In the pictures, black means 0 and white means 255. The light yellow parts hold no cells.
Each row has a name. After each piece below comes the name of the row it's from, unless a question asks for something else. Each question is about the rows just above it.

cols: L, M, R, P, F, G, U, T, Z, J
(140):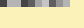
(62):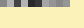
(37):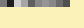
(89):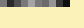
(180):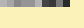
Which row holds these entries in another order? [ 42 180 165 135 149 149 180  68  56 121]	(180)
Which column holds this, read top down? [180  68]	R

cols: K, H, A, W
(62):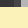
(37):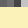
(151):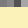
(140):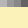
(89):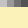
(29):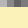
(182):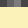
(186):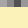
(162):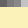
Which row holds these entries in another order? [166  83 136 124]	(151)
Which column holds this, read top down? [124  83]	A
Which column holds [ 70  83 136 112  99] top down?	A
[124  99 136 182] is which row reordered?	(29)
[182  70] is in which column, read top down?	K

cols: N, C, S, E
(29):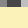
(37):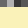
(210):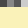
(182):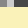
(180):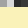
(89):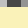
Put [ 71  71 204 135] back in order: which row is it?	(182)
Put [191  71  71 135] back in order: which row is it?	(29)
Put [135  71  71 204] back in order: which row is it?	(182)
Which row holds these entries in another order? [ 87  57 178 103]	(37)
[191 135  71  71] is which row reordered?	(29)
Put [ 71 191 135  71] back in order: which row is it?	(29)

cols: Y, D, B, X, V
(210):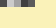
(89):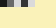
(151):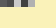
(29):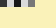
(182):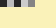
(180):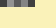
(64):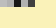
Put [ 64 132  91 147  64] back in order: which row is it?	(180)
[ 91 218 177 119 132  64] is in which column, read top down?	V
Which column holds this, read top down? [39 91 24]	B
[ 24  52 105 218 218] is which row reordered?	(89)
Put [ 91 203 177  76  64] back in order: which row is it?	(151)
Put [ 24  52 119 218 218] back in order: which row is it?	(29)
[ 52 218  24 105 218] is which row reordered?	(89)

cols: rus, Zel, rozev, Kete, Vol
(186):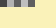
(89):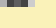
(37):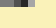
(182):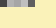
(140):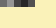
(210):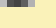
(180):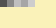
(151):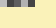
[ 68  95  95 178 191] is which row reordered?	(186)
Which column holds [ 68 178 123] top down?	rus
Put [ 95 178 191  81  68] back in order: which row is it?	(210)
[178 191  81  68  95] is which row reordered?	(210)
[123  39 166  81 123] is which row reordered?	(37)
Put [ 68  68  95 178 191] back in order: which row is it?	(151)

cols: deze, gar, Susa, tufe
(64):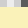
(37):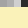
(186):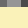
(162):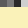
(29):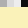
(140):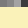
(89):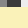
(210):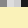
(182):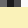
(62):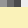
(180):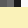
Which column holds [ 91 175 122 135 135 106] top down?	deze
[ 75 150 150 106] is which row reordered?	(186)
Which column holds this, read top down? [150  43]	Susa
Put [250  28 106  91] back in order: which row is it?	(180)
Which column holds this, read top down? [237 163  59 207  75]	Susa
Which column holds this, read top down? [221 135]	gar

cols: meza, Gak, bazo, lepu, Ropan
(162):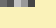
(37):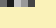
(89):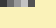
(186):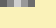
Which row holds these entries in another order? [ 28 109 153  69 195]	(37)
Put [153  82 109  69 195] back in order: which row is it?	(162)
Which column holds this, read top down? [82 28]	Gak
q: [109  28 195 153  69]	(37)

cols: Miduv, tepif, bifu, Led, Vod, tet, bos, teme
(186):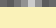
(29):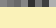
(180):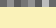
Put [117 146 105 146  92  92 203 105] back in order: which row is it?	(186)
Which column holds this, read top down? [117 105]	bifu
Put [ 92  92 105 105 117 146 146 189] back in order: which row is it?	(180)

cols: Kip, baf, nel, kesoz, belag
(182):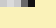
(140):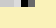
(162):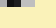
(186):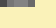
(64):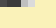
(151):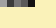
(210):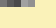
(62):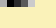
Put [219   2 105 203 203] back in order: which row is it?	(140)
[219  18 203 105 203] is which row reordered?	(182)
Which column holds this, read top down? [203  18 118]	baf
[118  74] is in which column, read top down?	nel
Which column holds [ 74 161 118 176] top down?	Kip

